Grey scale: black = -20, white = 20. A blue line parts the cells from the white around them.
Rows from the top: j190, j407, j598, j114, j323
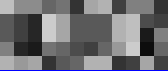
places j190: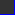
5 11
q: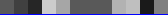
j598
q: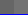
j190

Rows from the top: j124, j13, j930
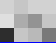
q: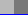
j930
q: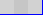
j124
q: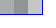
j13
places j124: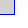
0 2 3
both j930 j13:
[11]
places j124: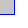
1

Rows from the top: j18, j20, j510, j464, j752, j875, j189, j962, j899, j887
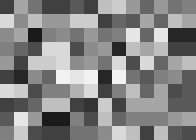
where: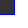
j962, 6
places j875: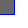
3
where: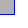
j189, 5
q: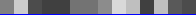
j887
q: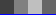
j189
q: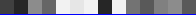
j875
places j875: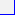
4 6 8

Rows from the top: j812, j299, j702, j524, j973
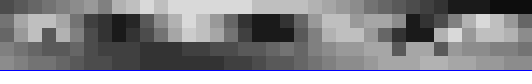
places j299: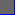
16 21 37
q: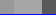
j524
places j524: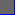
2 5 19 21
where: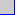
j702, 13
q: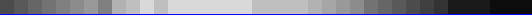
j812
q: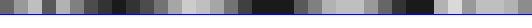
j702
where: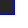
j299, 9

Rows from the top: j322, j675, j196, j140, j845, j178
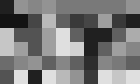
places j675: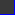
5 8
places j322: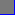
4 5 6 7 8
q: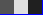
j178
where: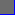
j845, 0
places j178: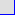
1 3 7 9
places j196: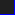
6 7
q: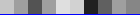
j140

